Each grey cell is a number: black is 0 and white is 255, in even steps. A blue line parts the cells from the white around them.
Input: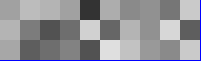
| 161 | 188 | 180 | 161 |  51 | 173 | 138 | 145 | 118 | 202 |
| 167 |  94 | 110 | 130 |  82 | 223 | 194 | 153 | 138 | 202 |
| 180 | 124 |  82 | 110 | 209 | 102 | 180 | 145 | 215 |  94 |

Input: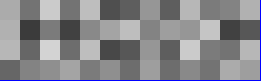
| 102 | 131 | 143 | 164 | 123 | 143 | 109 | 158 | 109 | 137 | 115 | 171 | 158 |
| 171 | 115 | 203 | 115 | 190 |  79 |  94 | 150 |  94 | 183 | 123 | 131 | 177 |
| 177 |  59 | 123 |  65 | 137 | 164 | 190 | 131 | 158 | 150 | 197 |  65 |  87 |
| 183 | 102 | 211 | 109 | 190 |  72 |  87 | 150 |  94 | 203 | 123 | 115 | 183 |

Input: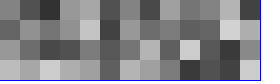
| 101 | 145 | 117 | 145 | 196 |  66 | 152 | 109 | 123 |  95 | 101 | 210 | 174 |
| 131 |  81 |  50 | 152 | 167 |  81 | 131 |  73 | 160 | 117 | 131 | 180 |  66 |
| 152 | 109 |  73 |  81 | 123 |  87 | 117 | 180 |  95 | 204 |  87 |  58 | 137 |
| 188 | 167 | 204 | 174 | 160 |  95 | 180 | 160 | 123 |  58 |  81 |  66 | 204 |

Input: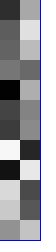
|   2 | 174 |
|  18 | 232 |
|  46 | 168 |
|  60 | 138 |
|  68 | 131 |
|  93 | 224 |
|  99 | 187 |
| 118 | 105 |
| 146 | 195 |
| 201 |  87 |
| 217 |  74 |
| 247 |  38 |

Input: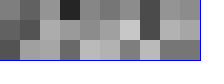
|  83 | 160 | 166 | 105 | 186 | 178 | 126 | 186 | 118 | 118 |
|  97 |  83 | 172 | 154 | 140 | 160 | 199 |  75 | 178 | 166 |
| 126 |  97 | 148 |  37 | 134 | 118 | 140 |  75 | 148 | 140 |

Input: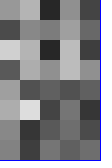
|  75 | 136 | 124 | 159 | 104 |
|  89 | 173 | 144 | 188 | 144 |
| 130 |  62 | 117 |  96 | 110 |
| 136 |  54 |  89 | 110 |  75 |
| 152 | 180 |  39 | 144 |  68 |
| 159 |  81 |  96 |  81 |  96 |
| 173 | 221 |  68 | 117 |  54 |
| 208 | 180 |  39 | 188 |  62 |
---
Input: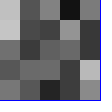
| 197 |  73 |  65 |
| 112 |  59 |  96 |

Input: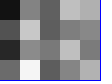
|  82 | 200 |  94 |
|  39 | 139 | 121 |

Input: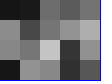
| 140 |  72 | 117 |
| 135 | 118 | 196 |

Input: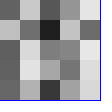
| 192 | 111 |  31 |
|  95 | 217 | 126 |

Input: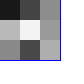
| 185 | 243 | 154 |
| 137 |  72 | 174 |

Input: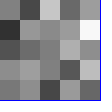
|  49 | 151 | 138 |
|  82 | 108 | 126 |

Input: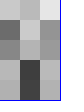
| 108 | 203 | 148 |
| 135 | 180 | 154 |
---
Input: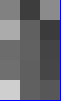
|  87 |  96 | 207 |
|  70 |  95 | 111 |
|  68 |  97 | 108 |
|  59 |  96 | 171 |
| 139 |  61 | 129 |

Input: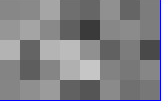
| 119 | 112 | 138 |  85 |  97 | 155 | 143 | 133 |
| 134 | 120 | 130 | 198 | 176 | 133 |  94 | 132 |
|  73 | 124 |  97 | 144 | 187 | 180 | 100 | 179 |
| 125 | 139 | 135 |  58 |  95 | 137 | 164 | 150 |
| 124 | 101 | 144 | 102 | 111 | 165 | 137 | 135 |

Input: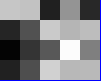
| 185 | 184 | 209 |  78 |  33 |
| 127 | 252 |  88 |  52 |   4 |
| 189 | 181 | 202 |  81 |  37 |
|  40 | 148 |  32 | 194 | 198 |

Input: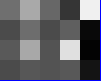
|  20 |  88 |  83 |  87 |  75 |
|   3 | 224 |  83 | 168 |  89 |
|   9 |  95 |  75 | 109 |  75 |
| 240 |  53 | 103 | 169 | 111 |

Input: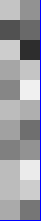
| 118 | 170 |
| 205 | 188 |
| 235 | 188 |
| 146 | 128 |
| 111 | 161 |
| 175 | 188 |
| 240 | 134 |
| 197 | 166 |
|  45 | 205 |
| 105 |  81 |
| 146 | 196 |

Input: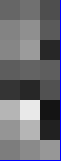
| 151 | 138 | 125 |
|  33 | 181 | 149 |
|  20 | 233 | 181 |
|  81 |  39 |  52 |
|  94 |  99 |  93 |
|  39 | 155 | 134 |
|  90 | 143 | 131 |
|  78 | 112 | 102 |
